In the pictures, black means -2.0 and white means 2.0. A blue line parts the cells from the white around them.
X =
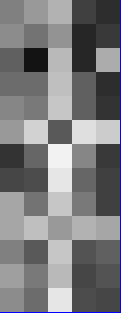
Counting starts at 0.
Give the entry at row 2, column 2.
0.9
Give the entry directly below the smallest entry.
-0.3
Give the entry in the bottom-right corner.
-0.9
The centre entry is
1.8
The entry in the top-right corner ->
-1.3
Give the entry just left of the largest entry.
-0.4
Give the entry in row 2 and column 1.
-1.7
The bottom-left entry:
0.2
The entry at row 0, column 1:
0.4
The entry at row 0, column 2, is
0.8
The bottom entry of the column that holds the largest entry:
1.6
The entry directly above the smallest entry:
-0.2
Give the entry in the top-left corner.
0.0
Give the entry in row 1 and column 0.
0.2
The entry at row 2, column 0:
-0.5
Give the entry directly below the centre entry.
1.6
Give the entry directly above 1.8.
-0.6
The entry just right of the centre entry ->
0.1

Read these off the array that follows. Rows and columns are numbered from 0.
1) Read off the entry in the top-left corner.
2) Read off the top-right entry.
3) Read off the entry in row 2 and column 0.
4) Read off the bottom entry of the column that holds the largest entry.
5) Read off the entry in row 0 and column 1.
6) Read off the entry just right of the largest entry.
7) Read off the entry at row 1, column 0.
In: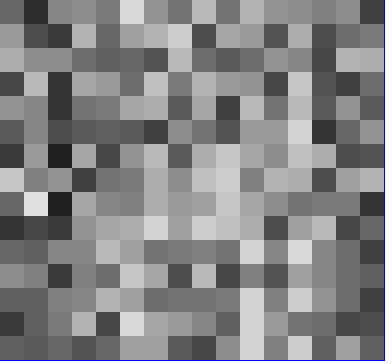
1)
-0.4
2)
-1.0
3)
0.7
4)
-0.6
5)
-1.3
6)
-1.5
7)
0.4

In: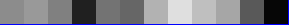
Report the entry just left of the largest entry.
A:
0.8
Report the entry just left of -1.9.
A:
-0.6

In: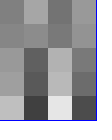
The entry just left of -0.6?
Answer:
0.5
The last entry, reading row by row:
-0.8
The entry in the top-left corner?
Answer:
0.0
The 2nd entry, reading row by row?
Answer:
0.6
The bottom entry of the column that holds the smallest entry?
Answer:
-1.0
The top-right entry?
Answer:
0.4

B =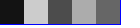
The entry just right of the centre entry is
0.7
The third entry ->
-0.8
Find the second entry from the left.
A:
1.2

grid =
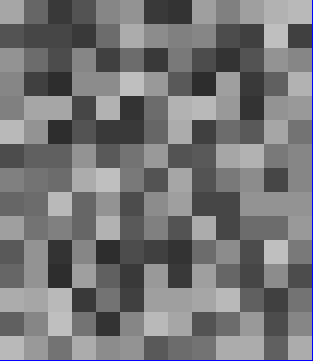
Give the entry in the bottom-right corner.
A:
0.7
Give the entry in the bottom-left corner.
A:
0.9
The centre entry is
-0.7
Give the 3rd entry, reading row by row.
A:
-1.1
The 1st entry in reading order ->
0.6
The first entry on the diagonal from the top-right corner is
0.9
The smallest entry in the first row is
-1.2
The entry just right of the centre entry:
0.6
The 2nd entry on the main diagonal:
-0.9
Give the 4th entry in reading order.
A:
-0.7
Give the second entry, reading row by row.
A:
-0.4
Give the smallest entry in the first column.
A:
-0.8
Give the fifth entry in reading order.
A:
0.1
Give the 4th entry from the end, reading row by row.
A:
0.7
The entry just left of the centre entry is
-0.1

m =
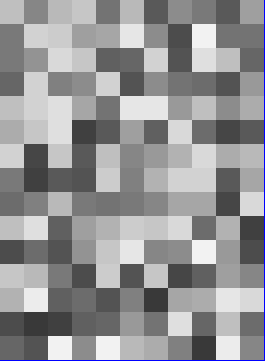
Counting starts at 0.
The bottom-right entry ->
0.1
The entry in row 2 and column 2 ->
1.4
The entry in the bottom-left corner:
-0.4
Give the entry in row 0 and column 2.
0.9
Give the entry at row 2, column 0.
-0.1
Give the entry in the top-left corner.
1.0
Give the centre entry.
0.0
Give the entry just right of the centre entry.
0.8
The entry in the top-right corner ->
0.5
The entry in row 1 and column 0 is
-0.1
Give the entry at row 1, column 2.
1.2
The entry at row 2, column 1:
0.3
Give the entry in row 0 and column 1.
0.1
